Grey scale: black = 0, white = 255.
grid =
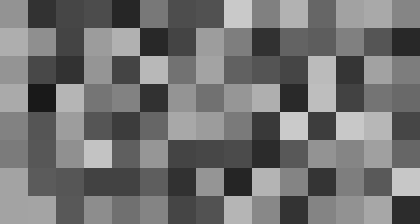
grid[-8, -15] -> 147
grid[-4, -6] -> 57
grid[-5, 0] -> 170
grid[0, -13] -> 70
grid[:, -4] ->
[102, 93, 187, 190, 61, 147, 52, 132]
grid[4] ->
[130, 85, 157, 85, 60, 102, 168, 156, 122, 57, 202, 61, 200, 183, 70]
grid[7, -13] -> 88
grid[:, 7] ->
[81, 157, 163, 113, 156, 71, 149, 82]
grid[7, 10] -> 51
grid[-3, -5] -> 88
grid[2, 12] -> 53
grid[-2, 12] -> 126
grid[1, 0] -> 174
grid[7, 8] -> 181
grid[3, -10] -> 49
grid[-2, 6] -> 49
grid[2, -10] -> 184
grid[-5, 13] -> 116
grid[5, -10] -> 150
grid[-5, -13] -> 181
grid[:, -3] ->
[162, 128, 53, 66, 200, 133, 126, 146]
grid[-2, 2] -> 86
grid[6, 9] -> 180
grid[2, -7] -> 97
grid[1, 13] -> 85
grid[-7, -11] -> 177
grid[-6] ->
[148, 72, 50, 149, 68, 184, 114, 163, 97, 84, 69, 187, 53, 162, 125]
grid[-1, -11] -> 112
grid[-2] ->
[163, 91, 86, 66, 66, 94, 49, 149, 37, 180, 132, 52, 126, 89, 199]
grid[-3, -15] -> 123
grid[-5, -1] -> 105
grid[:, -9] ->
[77, 68, 114, 148, 168, 68, 49, 69]

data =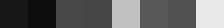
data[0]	23
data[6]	81
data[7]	232
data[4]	193

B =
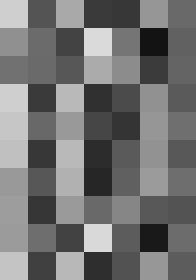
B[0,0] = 207
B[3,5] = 145
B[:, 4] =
[55, 117, 140, 75, 52, 90, 96, 134, 92, 82]
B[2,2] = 87
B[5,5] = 146
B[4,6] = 111
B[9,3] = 46
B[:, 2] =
[169, 67, 87, 185, 153, 185, 177, 154, 66, 184]
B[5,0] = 192
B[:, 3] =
[58, 218, 171, 48, 70, 44, 38, 105, 217, 46]
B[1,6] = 97
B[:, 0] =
[207, 144, 113, 207, 198, 192, 153, 157, 155, 196]
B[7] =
[157, 54, 154, 105, 134, 88, 83]
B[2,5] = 59

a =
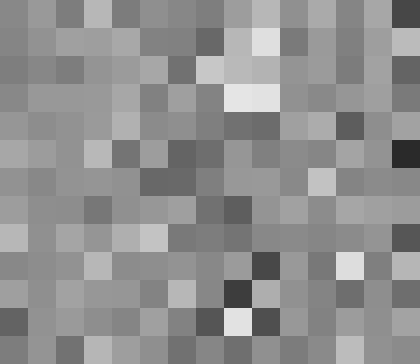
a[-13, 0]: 136
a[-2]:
[99, 146, 154, 142, 133, 160, 130, 85, 226, 79, 152, 130, 156, 143, 163]
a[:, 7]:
[126, 104, 199, 131, 127, 110, 127, 113, 125, 136, 135, 85, 134]
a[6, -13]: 147
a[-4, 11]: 120
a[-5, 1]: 144
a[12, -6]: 144
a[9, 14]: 182
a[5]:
[167, 156, 146, 184, 116, 157, 100, 110, 150, 128, 139, 134, 164, 147, 42]
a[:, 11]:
[170, 154, 155, 137, 172, 134, 194, 140, 134, 120, 132, 130, 138]
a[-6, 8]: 94
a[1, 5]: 130
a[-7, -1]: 136
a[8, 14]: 86
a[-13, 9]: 183
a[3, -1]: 122
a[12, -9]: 113
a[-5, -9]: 121
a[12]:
[125, 148, 114, 182, 158, 143, 113, 134, 111, 144, 124, 138, 188, 145, 139]
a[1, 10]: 122
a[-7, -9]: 105
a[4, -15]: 150
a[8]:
[183, 144, 165, 149, 175, 195, 121, 125, 116, 136, 138, 134, 139, 148, 86]
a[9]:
[136, 141, 146, 183, 140, 142, 147, 136, 155, 72, 153, 120, 221, 127, 182]
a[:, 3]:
[183, 158, 148, 153, 154, 184, 149, 119, 149, 183, 151, 142, 182]
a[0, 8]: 157
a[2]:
[126, 135, 125, 148, 155, 167, 113, 199, 185, 179, 148, 155, 124, 162, 100]
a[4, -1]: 162
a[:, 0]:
[136, 133, 126, 136, 150, 167, 146, 157, 183, 136, 159, 99, 125]

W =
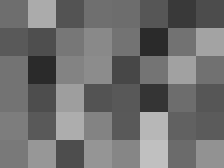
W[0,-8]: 110
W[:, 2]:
[83, 119, 131, 158, 173, 77]
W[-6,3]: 111
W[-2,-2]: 97
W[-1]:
[121, 151, 77, 149, 134, 192, 107, 146]
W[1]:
[89, 78, 119, 137, 115, 42, 114, 163]
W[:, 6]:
[57, 114, 161, 109, 97, 107]
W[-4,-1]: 113
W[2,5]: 116
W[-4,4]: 71
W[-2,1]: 89
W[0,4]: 109
